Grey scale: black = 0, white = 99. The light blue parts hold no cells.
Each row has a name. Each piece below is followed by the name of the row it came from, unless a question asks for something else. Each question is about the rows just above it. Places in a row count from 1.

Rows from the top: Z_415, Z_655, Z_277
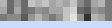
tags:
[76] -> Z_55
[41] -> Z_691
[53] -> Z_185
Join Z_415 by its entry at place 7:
Z_55
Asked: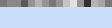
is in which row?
Z_277

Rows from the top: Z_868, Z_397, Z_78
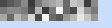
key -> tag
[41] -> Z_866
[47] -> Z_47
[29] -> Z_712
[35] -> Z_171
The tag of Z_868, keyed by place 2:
Z_171
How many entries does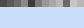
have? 12
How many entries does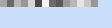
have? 14

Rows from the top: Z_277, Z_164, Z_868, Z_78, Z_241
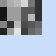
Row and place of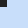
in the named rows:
Z_241, 1
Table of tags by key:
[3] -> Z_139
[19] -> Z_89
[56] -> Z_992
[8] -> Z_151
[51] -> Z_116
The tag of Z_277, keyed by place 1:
Z_992

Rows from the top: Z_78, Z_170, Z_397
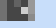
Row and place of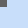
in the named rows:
Z_78, 3
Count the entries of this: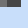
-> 3

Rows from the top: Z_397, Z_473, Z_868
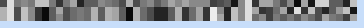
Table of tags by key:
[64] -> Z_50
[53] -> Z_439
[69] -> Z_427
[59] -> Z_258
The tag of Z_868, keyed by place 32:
Z_50
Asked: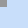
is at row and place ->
Z_473, 49
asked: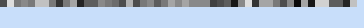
Z_397

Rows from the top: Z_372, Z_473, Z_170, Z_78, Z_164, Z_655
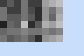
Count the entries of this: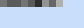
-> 9
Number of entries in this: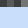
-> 4
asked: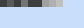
Z_372
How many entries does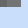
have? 3
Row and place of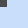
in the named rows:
Z_473, 5

